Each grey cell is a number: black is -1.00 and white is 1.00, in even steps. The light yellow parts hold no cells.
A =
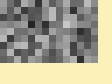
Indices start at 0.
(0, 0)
0.23
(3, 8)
-0.04
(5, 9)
0.28
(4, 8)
0.06
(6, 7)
-0.11
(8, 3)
-0.25
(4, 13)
0.05
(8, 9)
0.15
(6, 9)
0.23
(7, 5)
0.37
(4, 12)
-0.43
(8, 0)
-0.25
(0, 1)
-0.14
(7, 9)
0.36
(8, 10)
0.37
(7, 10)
-0.44
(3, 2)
0.13
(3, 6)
-0.63
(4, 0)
0.28
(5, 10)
0.02
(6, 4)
-0.32
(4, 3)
-0.13
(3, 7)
-0.10
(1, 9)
0.14
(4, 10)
-0.14
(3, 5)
-0.14
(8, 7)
-0.31
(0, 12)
0.45
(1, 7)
0.44
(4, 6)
-0.41
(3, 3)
0.22
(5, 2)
-0.06
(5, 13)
-0.20

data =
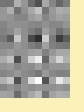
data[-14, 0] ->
-0.08
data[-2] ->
[0.05, 0.15, 0.05, 0.18, 0.11, 0.18, 0.13, 0.12, 0.18, 0.12]
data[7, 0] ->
0.15
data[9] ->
[0.15, 0.20, 0.05, 0.12, 0.10, 0.25, 0.07, 0.17, 0.16, 0.18]
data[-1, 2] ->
-0.15
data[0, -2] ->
-0.19
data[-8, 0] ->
0.06
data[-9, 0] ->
-0.05
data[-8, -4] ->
0.26
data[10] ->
[0.04, 0.10, 0.19, 0.10, 0.04, -0.06, 0.20, 0.07, 0.01, 0.03]
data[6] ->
[0.06, 0.05, 0.19, 0.12, -0.01, -0.10, 0.26, 0.00, -0.06, -0.08]
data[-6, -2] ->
0.66
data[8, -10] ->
0.34
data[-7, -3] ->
0.18
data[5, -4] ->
0.61
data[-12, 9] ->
0.22
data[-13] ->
[0.18, 0.37, -0.11, 0.13, 0.32, 0.52, -0.09, 0.20, 0.36, 0.32]
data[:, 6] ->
[0.31, -0.09, 0.04, 0.13, 0.25, 0.61, 0.26, 0.01, -0.20, 0.07, 0.20, -0.36, 0.13, -0.09]
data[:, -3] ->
[0.05, 0.20, 0.17, 0.05, 0.10, -0.04, 0.00, 0.18, 0.35, 0.17, 0.07, 0.29, 0.12, 0.26]
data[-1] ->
[0.28, 0.25, -0.15, 0.13, 0.30, 0.44, -0.09, 0.26, 0.36, 0.33]
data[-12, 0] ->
0.19
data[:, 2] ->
[0.38, -0.11, 0.05, 0.13, 0.27, 0.56, 0.19, 0.14, -0.39, 0.05, 0.19, -0.37, 0.05, -0.15]
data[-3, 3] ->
0.14
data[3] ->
[0.04, 0.14, 0.13, 0.12, 0.07, 0.05, 0.13, 0.05, 0.07, 0.16]
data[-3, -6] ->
0.70
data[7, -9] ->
0.22

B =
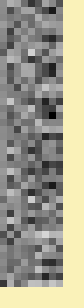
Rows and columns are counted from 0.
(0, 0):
0.12
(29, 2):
0.13
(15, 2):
0.15
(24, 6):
-0.46
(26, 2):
-0.17
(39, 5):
-0.15
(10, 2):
0.02
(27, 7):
0.03
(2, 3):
-0.08
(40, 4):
0.50
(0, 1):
0.38
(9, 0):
0.15
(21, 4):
-0.60
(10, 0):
0.08
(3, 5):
0.10
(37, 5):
-0.08
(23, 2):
-0.05
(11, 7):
0.14
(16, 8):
-0.13
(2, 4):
-0.14
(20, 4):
0.09
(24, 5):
-0.27
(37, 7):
-0.65
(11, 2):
0.11
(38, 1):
-0.25
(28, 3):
-0.09
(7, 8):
0.39
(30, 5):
-0.03
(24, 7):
-0.03
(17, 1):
-0.19
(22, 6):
-0.01
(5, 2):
-0.13
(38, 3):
0.00
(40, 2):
-0.22
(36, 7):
0.07
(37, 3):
0.21
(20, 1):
-0.30

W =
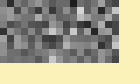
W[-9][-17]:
-0.07
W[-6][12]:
-0.67
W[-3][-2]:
-0.32
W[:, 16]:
[-0.45, 0.54, -0.20, -0.45, -0.45, 0.29, 0.54, -0.33, -0.45]
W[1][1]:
0.21
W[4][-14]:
-0.28
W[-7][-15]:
0.04
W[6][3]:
0.11
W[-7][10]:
-0.09
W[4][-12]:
-0.30
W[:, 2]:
[-0.02, -0.43, 0.04, -0.26, -0.08, 0.21, 0.21, -0.14, -0.08]
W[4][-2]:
0.23
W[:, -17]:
[-0.07, 0.12, 0.06, -0.01, -0.60, 0.26, 0.12, 0.12, -0.07]
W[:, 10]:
[-0.77, -0.28, -0.09, -0.19, 0.58, -0.09, 0.10, -0.28, 0.00]
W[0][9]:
-0.18
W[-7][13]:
-0.03
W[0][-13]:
0.02
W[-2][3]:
-0.32
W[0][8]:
-0.17
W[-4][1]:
-0.48
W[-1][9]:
-0.10
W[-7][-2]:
0.31
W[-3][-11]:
-0.26
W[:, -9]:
[-0.17, -0.22, -0.22, 0.00, 0.21, -0.39, -0.22, 0.00, 0.16]
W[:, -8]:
[-0.18, 0.11, -0.18, -0.46, -0.32, 0.18, 0.40, -0.10, -0.10]
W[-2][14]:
0.15
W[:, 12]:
[-0.25, -0.25, 0.25, -0.67, 0.25, -0.17, 0.00, -0.33, 0.00]
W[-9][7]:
-0.30
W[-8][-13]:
-0.22
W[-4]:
[0.26, -0.48, 0.21, -0.05, -0.33, -0.06, -0.51, -0.55, -0.39, 0.18, -0.09, -0.13, -0.17, -0.10, -0.27, -0.40, 0.29]
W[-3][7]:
-0.43

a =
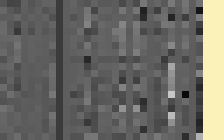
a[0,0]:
-0.33
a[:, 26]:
[-0.09, -0.13, -0.51, -0.09, -0.25, -0.15, -0.10, -0.23, -0.44, -0.22, -0.24, -0.19, -0.24, -0.92, -0.16, -0.37, -0.36, -0.38, -0.25, -0.65]
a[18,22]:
-0.41
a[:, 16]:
[-0.28, -0.27, -0.25, -0.24, -0.07, -0.18, -0.33, -0.23, -0.30, -0.22, -0.21, -0.19, -0.33, -0.41, -0.25, -0.41, -0.14, -0.33, -0.21, -0.39]
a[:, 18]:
[-0.28, -0.25, -0.24, -0.24, -0.29, -0.26, -0.25, -0.26, -0.34, -0.29, -0.26, -0.25, -0.25, -0.25, -0.24, -0.27, -0.29, -0.31, -0.27, -0.24]
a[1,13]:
-0.45
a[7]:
[-0.18, -0.27, -0.17, -0.27, -0.24, -0.25, -0.26, -0.33, -0.54, -0.27, -0.25, -0.22, -0.19, -0.26, -0.20, -0.22, -0.23, -0.05, -0.26, -0.02, -0.22, -0.27, -0.28, -0.24, -0.48, -0.28, -0.23, -0.27, -0.33]
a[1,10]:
-0.24
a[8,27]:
-0.27
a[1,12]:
-0.09
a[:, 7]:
[-0.22, -0.27, -0.36, -0.21, -0.27, -0.25, -0.18, -0.33, -0.29, -0.15, -0.14, -0.16, -0.18, -0.06, -0.29, -0.34, -0.10, -0.17, -0.23, -0.27]
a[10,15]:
-0.28
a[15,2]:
-0.32
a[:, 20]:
[-0.07, -0.74, -0.66, -0.26, -0.43, -0.18, -0.17, -0.22, -0.28, -0.19, -0.26, -0.17, -0.17, -0.20, -0.64, -0.53, -0.20, -0.20, -0.61, -0.13]
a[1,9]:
-0.26
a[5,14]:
-0.21
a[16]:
[-0.20, -0.26, -0.22, -0.29, -0.25, -0.26, -0.30, -0.10, -0.54, -0.27, -0.30, -0.19, -0.34, -0.42, -0.24, -0.25, -0.14, -0.20, -0.29, -0.21, -0.20, -0.29, -0.37, -0.33, 0.47, -0.21, -0.36, -0.28, -0.61]
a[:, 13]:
[-0.23, -0.45, -0.19, -0.34, -0.41, -0.22, -0.30, -0.26, -0.26, -0.31, -0.17, -0.37, -0.40, -0.34, -0.38, -0.32, -0.42, -0.40, -0.39, -0.07]
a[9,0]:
-0.22
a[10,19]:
-0.35
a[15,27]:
-0.27
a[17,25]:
-0.24
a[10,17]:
-0.39
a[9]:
[-0.22, -0.19, -0.39, -0.26, -0.29, -0.26, -0.29, -0.15, -0.54, -0.28, -0.26, -0.24, -0.46, -0.31, -0.22, -0.24, -0.22, -0.15, -0.29, -0.10, -0.19, -0.28, -0.33, -0.40, 0.30, -0.23, -0.22, -0.27, -0.39]
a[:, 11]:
[-0.30, -0.27, -0.27, -0.26, -0.15, -0.24, -0.31, -0.22, -0.31, -0.24, -0.24, -0.22, -0.32, -0.38, -0.26, -0.38, -0.19, -0.31, -0.24, -0.35]
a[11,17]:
-0.56
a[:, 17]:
[-0.42, -0.08, -0.26, 0.04, -0.06, -0.06, -0.13, -0.05, -0.46, -0.15, -0.39, -0.56, 0.02, -0.38, -0.42, 0.15, -0.20, -0.12, -0.16, -0.40]
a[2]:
[-0.28, -0.26, -0.21, -0.29, -0.24, -0.27, -0.23, -0.36, -0.54, -0.26, -0.35, -0.27, -0.06, -0.19, -0.26, -0.28, -0.25, -0.26, -0.24, -0.32, -0.66, -0.25, -0.16, -0.13, -0.71, -0.30, -0.51, -0.26, -0.03]
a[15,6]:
-0.30
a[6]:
[-0.23, -0.27, -0.10, -0.26, -0.23, -0.26, -0.27, -0.18, -0.54, -0.26, -0.22, -0.31, -0.09, -0.30, -0.22, -0.24, -0.33, -0.13, -0.25, -0.14, -0.17, -0.27, -0.28, -0.19, 0.07, -0.25, -0.10, -0.27, -0.34]

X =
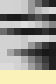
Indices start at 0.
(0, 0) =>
0.65
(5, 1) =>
0.65
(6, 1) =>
0.65
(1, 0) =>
0.65
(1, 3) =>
0.58
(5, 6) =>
0.69
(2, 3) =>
-0.69
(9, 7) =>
-0.75
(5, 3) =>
0.58
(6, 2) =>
0.64
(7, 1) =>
0.28
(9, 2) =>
0.65
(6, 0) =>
0.65
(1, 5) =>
0.46
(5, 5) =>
0.70
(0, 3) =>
0.58
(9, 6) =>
-0.42
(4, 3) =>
-0.78
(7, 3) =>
-0.35
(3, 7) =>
0.04
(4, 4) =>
-0.78
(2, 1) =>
-0.77
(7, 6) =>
-0.81

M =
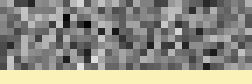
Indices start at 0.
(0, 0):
0.16
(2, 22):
-0.08
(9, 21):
-0.28
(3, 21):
-0.22
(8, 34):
0.10
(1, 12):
0.27
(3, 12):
-0.97
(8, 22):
0.00
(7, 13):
0.19
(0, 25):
0.33
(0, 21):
0.01
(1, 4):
-0.04
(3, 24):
0.04
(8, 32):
-0.17
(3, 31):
-0.39
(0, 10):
0.45
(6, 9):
0.10
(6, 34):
-0.42
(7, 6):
-0.06
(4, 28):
-0.71
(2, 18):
0.02
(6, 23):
-0.53
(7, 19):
-0.11
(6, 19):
0.14
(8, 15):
-0.01
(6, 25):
0.47
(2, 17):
-0.27
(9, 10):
-0.12
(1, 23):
0.32
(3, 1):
-0.28
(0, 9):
-0.35
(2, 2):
-0.23
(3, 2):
0.04
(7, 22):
-0.04
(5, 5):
-0.49
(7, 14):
0.53
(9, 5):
0.23
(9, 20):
-0.38
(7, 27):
-0.26
